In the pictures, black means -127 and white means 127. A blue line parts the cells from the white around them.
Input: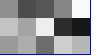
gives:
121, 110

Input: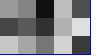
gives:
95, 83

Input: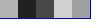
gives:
80, 50

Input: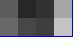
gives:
68, 38

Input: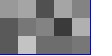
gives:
67, 48

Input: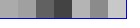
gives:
72, 52

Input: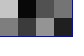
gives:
69, 20
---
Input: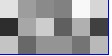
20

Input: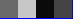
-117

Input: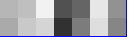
85

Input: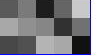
52

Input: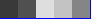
94

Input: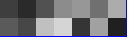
64
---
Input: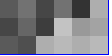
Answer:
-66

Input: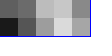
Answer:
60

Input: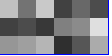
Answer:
-71

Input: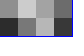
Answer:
35

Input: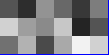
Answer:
10

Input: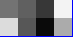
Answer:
-72

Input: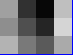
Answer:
-90

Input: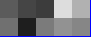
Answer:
-67
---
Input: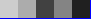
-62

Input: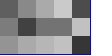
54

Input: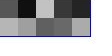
-31

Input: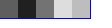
-12

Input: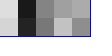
-7

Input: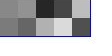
49

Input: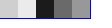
-100

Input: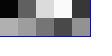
-10
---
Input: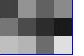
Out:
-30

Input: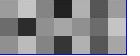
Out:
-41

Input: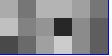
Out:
32

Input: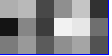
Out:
69

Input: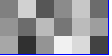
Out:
71

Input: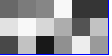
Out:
-74

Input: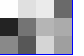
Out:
107

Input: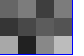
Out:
-65

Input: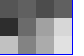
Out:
-51
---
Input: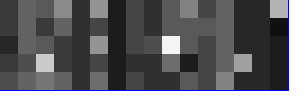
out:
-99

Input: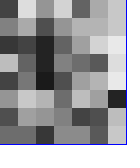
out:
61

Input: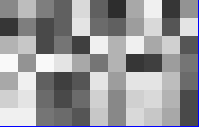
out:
-54

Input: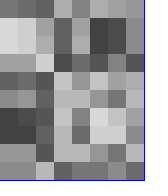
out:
56

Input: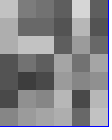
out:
55

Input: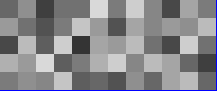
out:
-64

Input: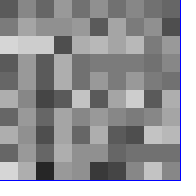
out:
-14
